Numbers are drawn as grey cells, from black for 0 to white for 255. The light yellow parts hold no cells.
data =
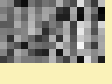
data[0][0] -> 149
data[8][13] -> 133
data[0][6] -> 115
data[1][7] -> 154
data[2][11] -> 11
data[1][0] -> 121
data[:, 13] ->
[58, 113, 69, 97, 80, 130, 60, 138, 133]
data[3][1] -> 92
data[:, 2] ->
[43, 159, 145, 170, 127, 172, 84, 170, 148]
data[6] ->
[161, 109, 84, 24, 126, 111, 100, 109, 195, 152, 102, 246, 130, 60, 167]
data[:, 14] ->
[188, 6, 15, 213, 175, 162, 167, 161, 28]
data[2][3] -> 100
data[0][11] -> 222
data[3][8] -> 98
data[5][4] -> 103
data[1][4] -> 163
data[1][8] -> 56
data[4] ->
[124, 118, 127, 133, 191, 153, 44, 102, 128, 168, 70, 231, 167, 80, 175]
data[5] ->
[131, 50, 172, 135, 103, 53, 75, 174, 50, 187, 85, 201, 178, 130, 162]
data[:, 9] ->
[107, 37, 30, 177, 168, 187, 152, 178, 64]
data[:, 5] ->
[88, 115, 133, 117, 153, 53, 111, 45, 111]
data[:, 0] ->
[149, 121, 144, 90, 124, 131, 161, 132, 61]
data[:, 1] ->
[132, 102, 96, 92, 118, 50, 109, 60, 88]
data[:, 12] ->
[123, 169, 161, 195, 167, 178, 130, 169, 222]
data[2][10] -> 155

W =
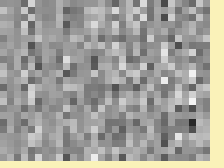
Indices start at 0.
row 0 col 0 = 145
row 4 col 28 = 137
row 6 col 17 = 162
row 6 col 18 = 133
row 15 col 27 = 79
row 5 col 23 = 139
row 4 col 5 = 169
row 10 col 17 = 138
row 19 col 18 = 178
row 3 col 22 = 158
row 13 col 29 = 162
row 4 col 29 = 151
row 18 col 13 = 206
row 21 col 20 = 163
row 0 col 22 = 158
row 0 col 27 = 106
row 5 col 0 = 129
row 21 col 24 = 179
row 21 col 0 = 171
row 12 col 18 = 131
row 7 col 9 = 159
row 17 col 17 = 120
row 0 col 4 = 213
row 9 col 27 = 181
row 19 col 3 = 161
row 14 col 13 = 108
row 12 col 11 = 175
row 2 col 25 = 140
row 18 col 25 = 127
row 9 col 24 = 202
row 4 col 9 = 123
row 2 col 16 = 124
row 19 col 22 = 155
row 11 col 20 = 107
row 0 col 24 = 199
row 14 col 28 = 144
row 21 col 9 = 135
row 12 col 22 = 135

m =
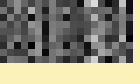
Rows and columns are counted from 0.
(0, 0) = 55
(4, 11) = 60
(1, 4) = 177
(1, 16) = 49
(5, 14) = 106
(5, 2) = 127
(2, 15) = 27
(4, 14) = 142
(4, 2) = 93
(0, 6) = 77
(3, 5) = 134
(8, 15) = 10
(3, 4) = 148
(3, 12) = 78
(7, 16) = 98
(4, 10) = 76
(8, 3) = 107
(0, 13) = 219
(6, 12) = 16
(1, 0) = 115
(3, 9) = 117
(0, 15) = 13
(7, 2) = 63
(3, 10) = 76
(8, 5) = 99
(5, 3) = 84
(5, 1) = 95
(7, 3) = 60
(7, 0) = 100
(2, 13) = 178
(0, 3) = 102
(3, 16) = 69
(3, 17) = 123
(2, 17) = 124
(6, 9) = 16
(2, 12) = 93

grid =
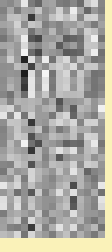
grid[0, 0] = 145
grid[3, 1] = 170
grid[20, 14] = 119
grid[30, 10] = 222
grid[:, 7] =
[163, 159, 193, 144, 182, 152, 174, 150, 114, 190, 115, 123, 119, 132, 170, 183, 119, 194, 168, 187, 152, 187, 168, 189, 149, 134, 143, 166, 145, 137, 170, 130, 174, 125]
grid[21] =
[155, 180, 162, 155, 54, 181, 140, 187, 224, 192, 224, 137, 187, 197, 137]
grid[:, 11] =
[108, 164, 134, 177, 137, 111, 117, 104, 194, 138, 200, 193, 195, 188, 157, 183, 168, 132, 170, 133, 103, 137, 160, 140, 179, 180, 181, 147, 180, 175, 168, 182, 140, 175]
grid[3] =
[163, 170, 210, 142, 198, 188, 127, 144, 131, 160, 156, 177, 155, 123, 161]
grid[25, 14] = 153
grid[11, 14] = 131
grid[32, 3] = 139
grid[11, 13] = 117
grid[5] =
[117, 145, 170, 237, 88, 70, 153, 152, 164, 93, 101, 111, 193, 238, 115]
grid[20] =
[135, 186, 151, 242, 113, 78, 159, 152, 137, 98, 108, 103, 188, 233, 119]
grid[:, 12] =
[196, 103, 205, 155, 206, 193, 198, 188, 157, 200, 158, 140, 147, 123, 185, 173, 146, 208, 173, 211, 188, 187, 183, 205, 101, 139, 150, 134, 152, 150, 151, 138, 158, 146]
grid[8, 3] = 35
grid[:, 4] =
[123, 160, 57, 198, 115, 88, 153, 109, 222, 65, 221, 229, 228, 231, 181, 183, 209, 56, 158, 81, 113, 54, 178, 83, 212, 213, 192, 89, 192, 199, 144, 217, 60, 214]
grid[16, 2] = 229
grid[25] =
[158, 148, 203, 125, 213, 180, 150, 134, 162, 173, 164, 180, 139, 118, 153]
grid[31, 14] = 151
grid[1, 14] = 129
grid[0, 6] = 159
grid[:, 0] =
[145, 129, 144, 163, 135, 117, 165, 130, 152, 142, 145, 140, 143, 134, 174, 202, 228, 143, 130, 134, 135, 155, 166, 134, 120, 158, 230, 152, 222, 225, 124, 158, 161, 187]
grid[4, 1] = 163
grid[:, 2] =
[159, 125, 193, 210, 193, 170, 154, 151, 156, 189, 146, 154, 154, 164, 179, 146, 229, 195, 197, 202, 151, 162, 188, 197, 149, 203, 214, 112, 210, 220, 174, 199, 124, 215]
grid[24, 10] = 227
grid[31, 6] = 157
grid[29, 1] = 159

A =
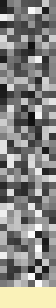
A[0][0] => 27
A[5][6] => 66
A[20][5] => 90
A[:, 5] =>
[76, 216, 68, 77, 79, 175, 140, 95, 242, 94, 166, 40, 88, 156, 69, 219, 243, 86, 51, 41, 90, 163, 142, 121, 234, 170, 164, 217, 61, 84, 240, 155, 252, 35, 180, 250, 219, 35, 191, 35, 252]
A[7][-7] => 148
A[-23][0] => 165
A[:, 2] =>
[141, 127, 107, 80, 79, 88, 127, 73, 104, 66, 75, 188, 110, 99, 114, 115, 80, 52, 85, 169, 180, 66, 199, 72, 140, 139, 83, 52, 129, 115, 191, 196, 195, 111, 55, 98, 189, 158, 52, 110, 199]
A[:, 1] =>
[123, 52, 214, 58, 188, 85, 209, 148, 116, 108, 161, 140, 219, 60, 110, 222, 185, 153, 190, 166, 52, 84, 231, 231, 106, 204, 87, 222, 78, 225, 140, 158, 187, 82, 63, 149, 148, 63, 58, 52, 136]
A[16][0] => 150
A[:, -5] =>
[84, 103, 139, 63, 73, 194, 122, 46, 63, 117, 80, 192, 111, 43, 198, 43, 116, 52, 183, 86, 200, 103, 94, 67, 57, 189, 43, 43, 139, 106, 126, 55, 170, 190, 148, 68, 200, 176, 117, 192, 175]
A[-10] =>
[204, 158, 196, 55, 108, 155, 152, 56]
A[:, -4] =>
[80, 249, 117, 148, 65, 91, 17, 36, 200, 129, 140, 112, 188, 32, 98, 141, 17, 17, 88, 131, 58, 101, 212, 220, 142, 122, 71, 110, 69, 233, 138, 108, 192, 250, 119, 124, 114, 124, 27, 250, 99]
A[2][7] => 120
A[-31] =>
[118, 161, 75, 80, 140, 166, 73, 134]
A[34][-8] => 182
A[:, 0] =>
[27, 33, 240, 37, 109, 220, 193, 67, 30, 175, 118, 181, 27, 27, 44, 91, 150, 205, 165, 127, 224, 225, 110, 41, 177, 114, 40, 73, 50, 206, 239, 204, 81, 186, 182, 131, 240, 103, 167, 86, 121]
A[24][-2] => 34
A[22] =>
[110, 231, 199, 94, 212, 142, 208, 81]
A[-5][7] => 137
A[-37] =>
[109, 188, 79, 73, 65, 79, 158, 122]
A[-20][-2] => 26
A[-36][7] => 207
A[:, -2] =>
[201, 29, 153, 57, 158, 66, 190, 128, 42, 60, 73, 208, 200, 85, 194, 113, 105, 68, 195, 198, 153, 26, 208, 163, 34, 196, 73, 63, 171, 138, 80, 152, 158, 95, 26, 39, 127, 200, 26, 101, 184]

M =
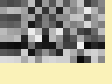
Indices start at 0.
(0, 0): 87
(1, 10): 128
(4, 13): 103
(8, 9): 207
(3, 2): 99
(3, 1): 92
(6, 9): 64
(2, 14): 192
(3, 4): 26
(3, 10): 128
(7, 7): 93
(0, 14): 133
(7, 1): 79
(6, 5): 31
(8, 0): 219
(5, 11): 169
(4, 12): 52
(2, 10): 193
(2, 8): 142
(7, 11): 114
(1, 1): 188
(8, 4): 208
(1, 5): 171
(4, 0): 187
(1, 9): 171
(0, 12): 57
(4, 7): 182
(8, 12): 58
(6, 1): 16
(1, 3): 162
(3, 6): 126
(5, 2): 187
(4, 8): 231
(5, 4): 188
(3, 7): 96
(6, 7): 20

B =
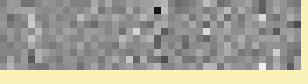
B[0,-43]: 129
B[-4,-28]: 133
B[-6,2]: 135
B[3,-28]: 134
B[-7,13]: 107
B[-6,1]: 153
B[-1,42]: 156
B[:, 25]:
[108, 120, 146, 146, 150, 134, 150, 118, 160, 152]
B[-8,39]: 115
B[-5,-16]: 149
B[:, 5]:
[135, 145, 132, 155, 184, 159, 146, 175, 175, 117]
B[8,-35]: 122
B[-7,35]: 156
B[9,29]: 183
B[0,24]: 128
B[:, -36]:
[144, 140, 151, 146, 154, 140, 121, 146, 132, 145]
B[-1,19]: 138
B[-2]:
[126, 167, 129, 154, 88, 175, 142, 132, 122, 148, 147, 131, 144, 144, 120, 150, 168, 139, 197, 100, 172, 121, 115, 79, 145, 160, 119, 116, 144, 114, 146, 161, 133, 132, 142, 151, 133, 154, 128, 165, 133, 116, 158]
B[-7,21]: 111
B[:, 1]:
[154, 152, 106, 121, 153, 150, 123, 133, 167, 177]
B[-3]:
[133, 133, 133, 152, 111, 175, 161, 146, 136, 144, 121, 150, 130, 138, 151, 128, 144, 131, 122, 138, 147, 129, 177, 145, 152, 118, 137, 145, 168, 148, 120, 150, 170, 154, 121, 133, 113, 131, 147, 205, 142, 120, 108]
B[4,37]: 116
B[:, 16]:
[134, 128, 169, 153, 150, 148, 119, 144, 168, 126]
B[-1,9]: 140
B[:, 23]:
[182, 190, 157, 169, 91, 137, 150, 145, 79, 135]
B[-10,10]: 130
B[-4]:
[133, 123, 144, 134, 169, 146, 135, 121, 135, 153, 141, 167, 131, 153, 132, 133, 119, 162, 137, 138, 144, 148, 99, 150, 129, 150, 103, 140, 140, 149, 131, 148, 174, 135, 162, 133, 171, 135, 148, 144, 141, 127, 123]
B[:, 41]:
[126, 151, 172, 111, 158, 167, 127, 120, 116, 92]
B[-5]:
[122, 150, 130, 154, 195, 159, 136, 140, 159, 147, 134, 135, 158, 137, 153, 145, 148, 183, 162, 136, 164, 180, 95, 137, 138, 134, 111, 149, 122, 102, 135, 157, 130, 152, 173, 138, 148, 160, 158, 165, 135, 167, 140]
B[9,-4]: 176
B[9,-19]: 132
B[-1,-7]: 155
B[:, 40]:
[147, 143, 141, 145, 155, 135, 141, 142, 133, 144]
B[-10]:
[129, 154, 150, 114, 116, 135, 149, 144, 134, 149, 130, 131, 128, 167, 138, 168, 134, 137, 156, 150, 159, 158, 170, 182, 128, 108, 118, 127, 148, 188, 165, 110, 124, 146, 150, 162, 133, 97, 138, 157, 147, 126, 118]
